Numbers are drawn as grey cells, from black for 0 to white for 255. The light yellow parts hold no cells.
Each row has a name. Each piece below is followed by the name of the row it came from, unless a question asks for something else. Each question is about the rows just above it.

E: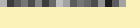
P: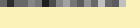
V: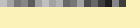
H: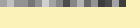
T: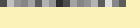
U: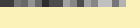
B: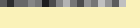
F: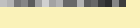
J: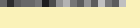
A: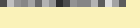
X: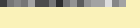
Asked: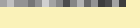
H
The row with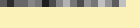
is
B
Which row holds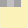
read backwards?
V
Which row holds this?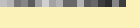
F

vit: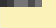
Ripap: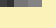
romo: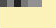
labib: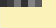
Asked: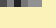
romo
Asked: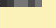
vit
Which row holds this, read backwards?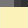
vit
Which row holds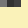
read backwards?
Ripap
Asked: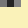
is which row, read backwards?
romo
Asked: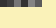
labib

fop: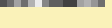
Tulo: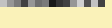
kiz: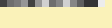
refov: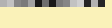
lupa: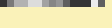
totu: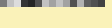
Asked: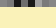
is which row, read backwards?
refov
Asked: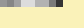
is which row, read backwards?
lupa
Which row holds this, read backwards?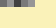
Tulo
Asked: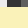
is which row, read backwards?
kiz

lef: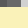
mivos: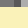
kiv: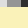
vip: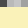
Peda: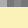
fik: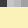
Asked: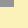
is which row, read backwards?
kiv
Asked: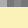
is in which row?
Peda

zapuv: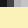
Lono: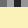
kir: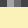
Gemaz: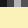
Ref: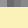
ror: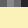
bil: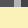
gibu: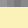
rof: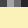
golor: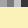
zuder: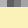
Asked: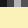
Gemaz
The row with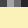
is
rof
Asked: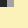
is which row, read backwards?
Lono

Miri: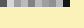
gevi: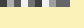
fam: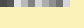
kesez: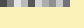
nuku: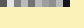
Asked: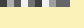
gevi
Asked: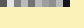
nuku
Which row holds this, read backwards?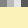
fam
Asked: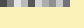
kesez
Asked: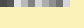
fam

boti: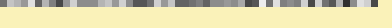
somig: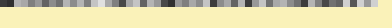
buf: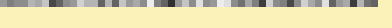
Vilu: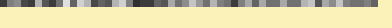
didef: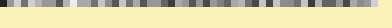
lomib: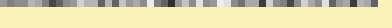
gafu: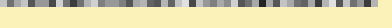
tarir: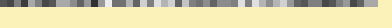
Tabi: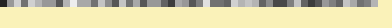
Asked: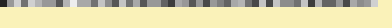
didef
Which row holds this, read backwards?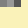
Tabi
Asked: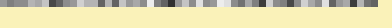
buf
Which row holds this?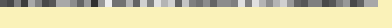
tarir
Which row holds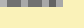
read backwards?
Vilu

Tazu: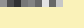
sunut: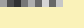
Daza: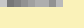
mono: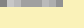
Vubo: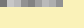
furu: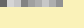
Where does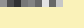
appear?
Tazu
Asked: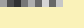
sunut

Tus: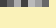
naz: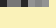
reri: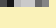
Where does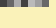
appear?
Tus
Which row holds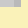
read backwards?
reri
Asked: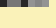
naz
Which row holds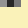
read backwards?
naz
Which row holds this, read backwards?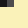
reri

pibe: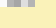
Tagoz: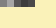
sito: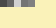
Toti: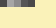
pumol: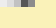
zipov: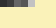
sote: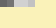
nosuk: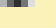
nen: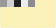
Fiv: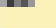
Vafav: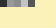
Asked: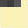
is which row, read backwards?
Tagoz
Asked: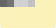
sote
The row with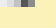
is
pumol
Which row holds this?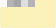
pibe
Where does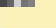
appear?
sito
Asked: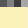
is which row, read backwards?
Fiv

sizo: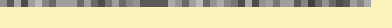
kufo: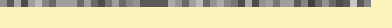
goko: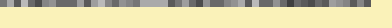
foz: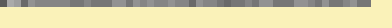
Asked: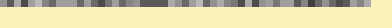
sizo
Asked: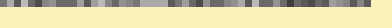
goko
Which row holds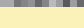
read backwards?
goko
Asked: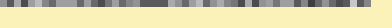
kufo

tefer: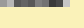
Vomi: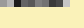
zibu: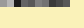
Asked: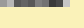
tefer
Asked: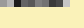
Vomi
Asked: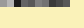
zibu

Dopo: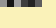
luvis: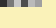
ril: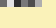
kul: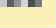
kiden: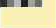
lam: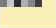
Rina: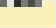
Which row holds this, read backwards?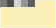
kul
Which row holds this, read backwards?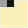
Dopo
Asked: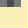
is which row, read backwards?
Rina
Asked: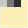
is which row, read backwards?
luvis
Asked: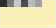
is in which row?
luvis

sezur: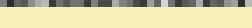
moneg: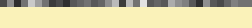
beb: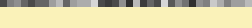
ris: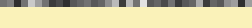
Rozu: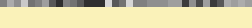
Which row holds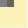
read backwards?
moneg
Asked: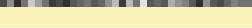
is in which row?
moneg
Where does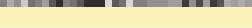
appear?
Rozu

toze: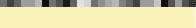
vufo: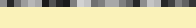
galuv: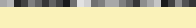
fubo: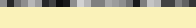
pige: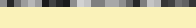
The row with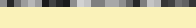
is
pige
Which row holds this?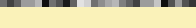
toze
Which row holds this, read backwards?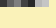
vufo
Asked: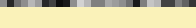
fubo

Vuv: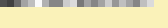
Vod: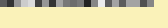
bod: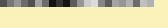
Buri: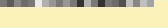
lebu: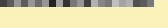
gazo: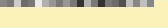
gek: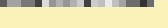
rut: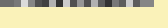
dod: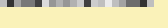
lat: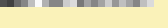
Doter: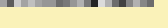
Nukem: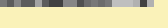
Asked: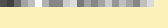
Vuv
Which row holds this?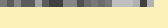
Nukem
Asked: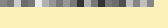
gazo
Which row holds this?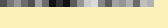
bod
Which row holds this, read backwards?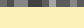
Nukem
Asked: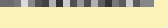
rut

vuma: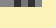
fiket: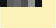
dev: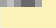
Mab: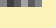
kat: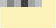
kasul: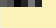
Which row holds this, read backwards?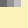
dev
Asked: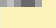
dev
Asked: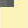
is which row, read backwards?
fiket
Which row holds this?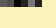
kasul
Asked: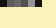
fiket
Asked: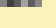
Mab

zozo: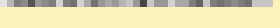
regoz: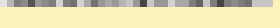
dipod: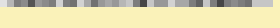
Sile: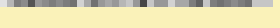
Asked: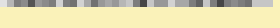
dipod
